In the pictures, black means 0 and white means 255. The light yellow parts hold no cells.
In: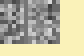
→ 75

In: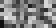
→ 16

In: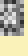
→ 208

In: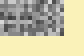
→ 163

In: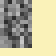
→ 146

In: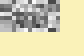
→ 192

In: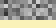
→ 160
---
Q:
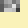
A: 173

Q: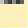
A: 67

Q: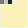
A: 37

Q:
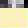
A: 163

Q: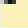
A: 16

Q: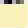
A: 5

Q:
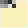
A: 42

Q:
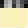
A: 185

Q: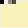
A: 141

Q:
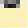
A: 135
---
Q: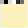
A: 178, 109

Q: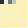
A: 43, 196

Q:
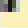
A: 121, 195

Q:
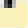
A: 236, 191

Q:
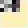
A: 129, 154

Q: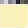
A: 172, 78
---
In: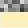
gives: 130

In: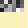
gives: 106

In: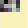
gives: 67

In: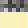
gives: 104

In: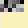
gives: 206

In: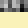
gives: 115

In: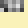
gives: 111
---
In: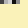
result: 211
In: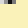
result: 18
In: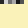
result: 112
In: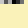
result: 173
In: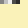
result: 238
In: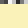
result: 245
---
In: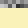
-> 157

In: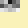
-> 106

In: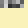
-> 92

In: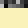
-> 35

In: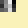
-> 33

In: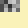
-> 162

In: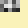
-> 178

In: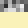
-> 85

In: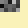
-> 52

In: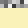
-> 239
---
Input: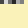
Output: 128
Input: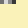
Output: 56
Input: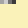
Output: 59
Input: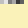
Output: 97
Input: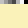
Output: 2
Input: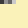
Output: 202
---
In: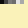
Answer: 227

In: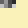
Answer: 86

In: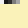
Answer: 123

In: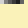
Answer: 31

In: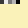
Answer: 180

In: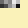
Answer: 189

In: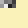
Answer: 33

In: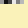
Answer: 127

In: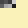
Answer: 180
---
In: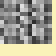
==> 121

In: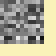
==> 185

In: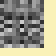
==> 146

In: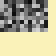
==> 54

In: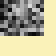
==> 161
